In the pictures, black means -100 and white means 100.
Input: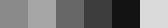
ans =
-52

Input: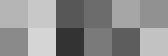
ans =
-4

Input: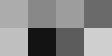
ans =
-85

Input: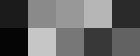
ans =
-7

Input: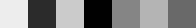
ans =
4

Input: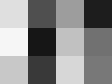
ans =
-55
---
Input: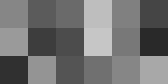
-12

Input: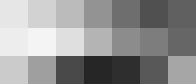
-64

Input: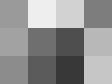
-29

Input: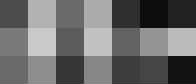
-52

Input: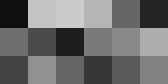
-57

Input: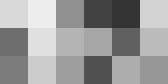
-37

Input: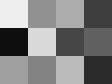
3

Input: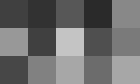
31

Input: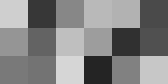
-72

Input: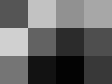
-86
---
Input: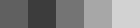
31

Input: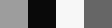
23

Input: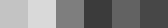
53

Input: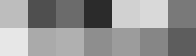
70

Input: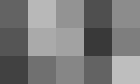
44

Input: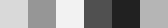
70
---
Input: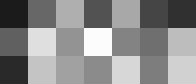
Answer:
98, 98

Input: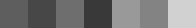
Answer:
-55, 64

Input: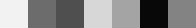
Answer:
69, 90

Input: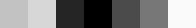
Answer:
-100, 96

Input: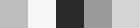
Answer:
-67, 93

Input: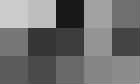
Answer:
-52, 60

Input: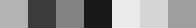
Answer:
-81, 84
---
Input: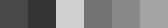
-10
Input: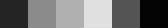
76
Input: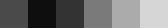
-4
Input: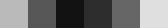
-65
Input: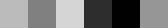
-65
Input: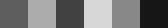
69
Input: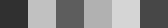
39
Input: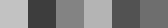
41
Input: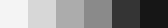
8
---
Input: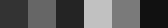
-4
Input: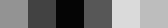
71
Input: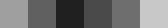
-14
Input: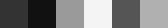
-33
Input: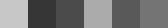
-30
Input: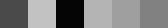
25
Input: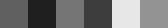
81
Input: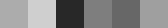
-19
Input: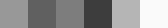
42
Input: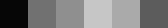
33
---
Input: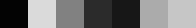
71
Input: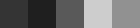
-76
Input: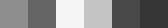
-21
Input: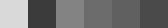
-54
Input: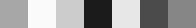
96
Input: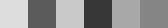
-29
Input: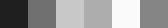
-12
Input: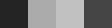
34
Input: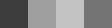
25
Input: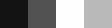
-36
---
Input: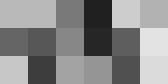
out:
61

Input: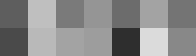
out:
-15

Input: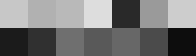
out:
-68

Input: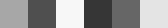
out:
-20

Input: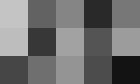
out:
-7

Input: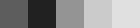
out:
76

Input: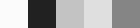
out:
4
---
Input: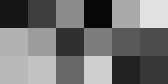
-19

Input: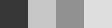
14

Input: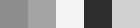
92

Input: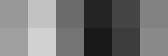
-9

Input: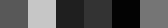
-76

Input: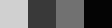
-11

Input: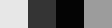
-97

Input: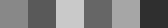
58

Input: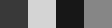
-82

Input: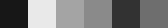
29
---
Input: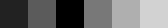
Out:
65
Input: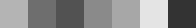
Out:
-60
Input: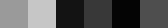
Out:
-39
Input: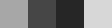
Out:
69
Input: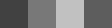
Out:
-27
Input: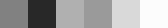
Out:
98
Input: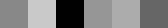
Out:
-20
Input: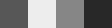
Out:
-69
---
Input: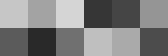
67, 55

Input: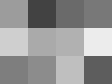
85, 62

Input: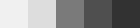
88, 73

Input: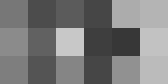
57, 52

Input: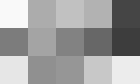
95, 85

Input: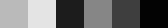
79, 46

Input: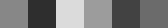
72, 22

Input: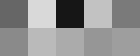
70, 52
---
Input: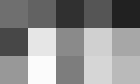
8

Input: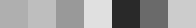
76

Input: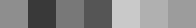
-33

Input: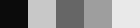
-20

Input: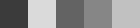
-22

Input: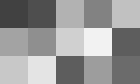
63

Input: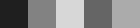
69

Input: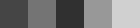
-62

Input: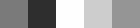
99
